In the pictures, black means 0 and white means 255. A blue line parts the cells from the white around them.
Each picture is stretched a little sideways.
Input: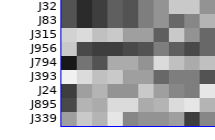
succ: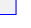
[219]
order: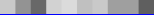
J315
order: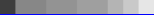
J339
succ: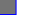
[83]
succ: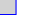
[219]

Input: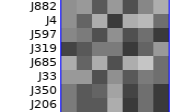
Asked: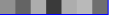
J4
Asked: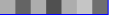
J685
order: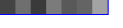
J350
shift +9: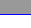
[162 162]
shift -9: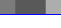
[114  80  80 164]
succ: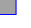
[68]

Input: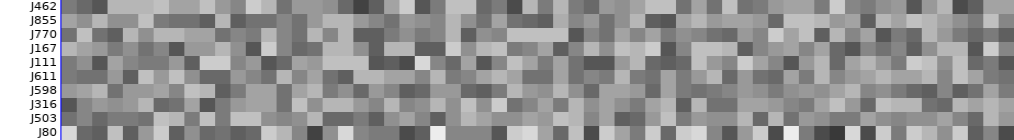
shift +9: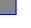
[143]
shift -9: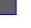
[86]
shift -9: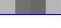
[173 105  96 173]
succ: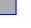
[134]
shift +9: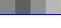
[143 104 153 191]

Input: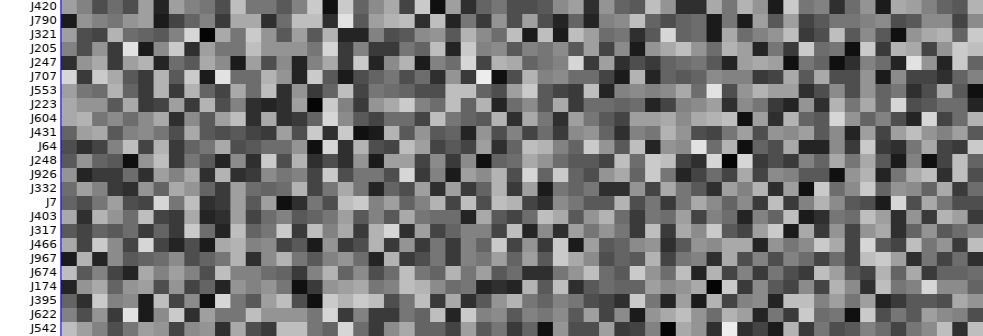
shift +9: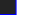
[45]
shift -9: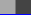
[160  59]

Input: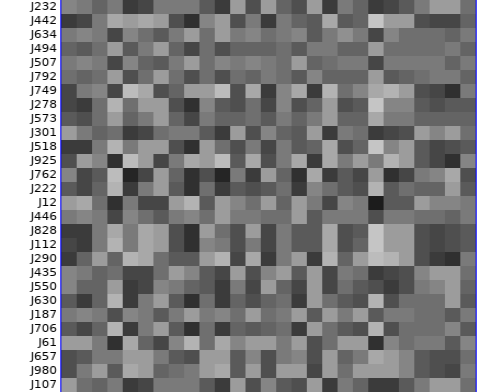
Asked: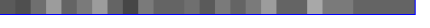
J573
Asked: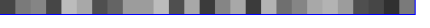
J749
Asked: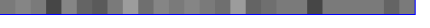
J507
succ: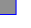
[122]

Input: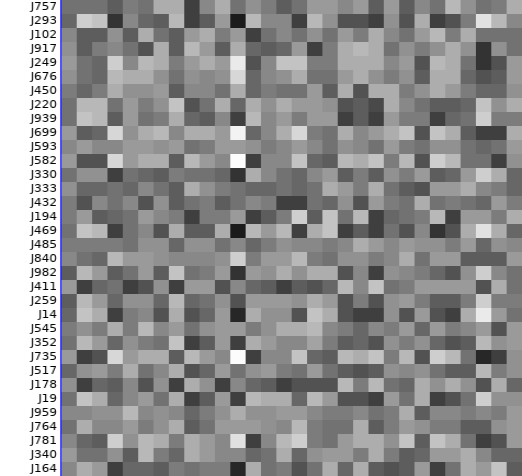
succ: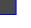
[173]
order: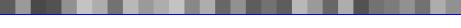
J220
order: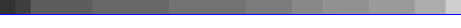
J330
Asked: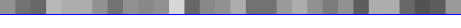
J676
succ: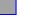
[124]
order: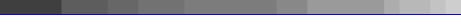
J939

